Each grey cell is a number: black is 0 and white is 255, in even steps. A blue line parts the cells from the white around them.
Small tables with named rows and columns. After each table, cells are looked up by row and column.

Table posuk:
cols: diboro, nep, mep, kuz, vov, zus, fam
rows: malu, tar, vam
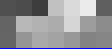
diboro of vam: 101
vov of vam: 152
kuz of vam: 162
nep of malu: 75
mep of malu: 60
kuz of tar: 171
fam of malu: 95
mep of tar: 177
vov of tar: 213
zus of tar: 157
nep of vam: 149
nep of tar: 184
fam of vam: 134
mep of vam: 168
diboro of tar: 100
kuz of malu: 192
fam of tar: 140
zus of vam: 131

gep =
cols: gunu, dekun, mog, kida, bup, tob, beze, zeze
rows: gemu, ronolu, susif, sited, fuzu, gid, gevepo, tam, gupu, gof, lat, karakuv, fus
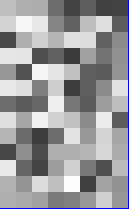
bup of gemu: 66
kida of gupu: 108
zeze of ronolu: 92
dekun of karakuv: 148
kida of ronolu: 132
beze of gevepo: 156
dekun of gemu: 175
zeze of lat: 187
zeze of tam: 92
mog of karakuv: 220
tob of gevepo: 90
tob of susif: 221
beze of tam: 236
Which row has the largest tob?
susif

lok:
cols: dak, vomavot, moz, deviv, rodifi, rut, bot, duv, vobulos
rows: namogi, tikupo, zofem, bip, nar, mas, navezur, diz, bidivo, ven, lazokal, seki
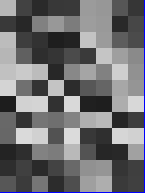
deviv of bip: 53
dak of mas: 212
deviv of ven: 124
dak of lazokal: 46
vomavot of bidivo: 218
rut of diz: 175
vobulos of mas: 149
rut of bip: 58
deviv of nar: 39
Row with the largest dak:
mas

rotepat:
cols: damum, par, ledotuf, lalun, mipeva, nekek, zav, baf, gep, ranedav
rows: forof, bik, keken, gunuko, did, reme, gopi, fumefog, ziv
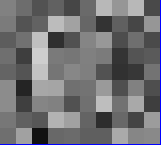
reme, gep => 129
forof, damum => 129
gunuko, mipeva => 118
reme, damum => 140
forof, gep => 184
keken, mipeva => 81
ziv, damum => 111
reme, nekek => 115
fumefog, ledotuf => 87
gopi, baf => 114
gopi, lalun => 129
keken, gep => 111
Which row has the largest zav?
gopi

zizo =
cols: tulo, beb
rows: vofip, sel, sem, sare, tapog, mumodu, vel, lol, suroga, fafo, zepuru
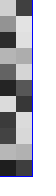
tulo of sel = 147
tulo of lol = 59
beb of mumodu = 87
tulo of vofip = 208
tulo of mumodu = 36
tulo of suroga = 67
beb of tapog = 213
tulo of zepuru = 30
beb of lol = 219
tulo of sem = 44

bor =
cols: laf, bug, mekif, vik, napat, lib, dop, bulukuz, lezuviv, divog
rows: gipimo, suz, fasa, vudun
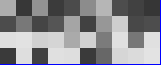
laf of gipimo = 173
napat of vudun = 222
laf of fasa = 223
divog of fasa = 224
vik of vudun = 224
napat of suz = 165
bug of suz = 120
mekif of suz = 69
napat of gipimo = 75
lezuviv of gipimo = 65
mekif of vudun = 65
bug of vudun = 222
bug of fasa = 226

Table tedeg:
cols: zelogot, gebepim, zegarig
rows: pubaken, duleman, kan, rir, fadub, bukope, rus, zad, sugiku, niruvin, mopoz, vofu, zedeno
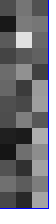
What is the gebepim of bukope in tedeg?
59
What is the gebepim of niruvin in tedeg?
111
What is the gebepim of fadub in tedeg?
145
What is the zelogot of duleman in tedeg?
24
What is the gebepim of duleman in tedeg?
123
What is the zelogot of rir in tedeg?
68
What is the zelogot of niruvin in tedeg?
21
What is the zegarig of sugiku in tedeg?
174
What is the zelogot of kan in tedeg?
90
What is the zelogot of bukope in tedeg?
103
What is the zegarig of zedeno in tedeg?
165
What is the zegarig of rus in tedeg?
158
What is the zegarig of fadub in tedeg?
64
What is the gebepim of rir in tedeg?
88
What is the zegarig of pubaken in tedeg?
81
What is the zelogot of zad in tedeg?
77
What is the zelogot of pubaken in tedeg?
78

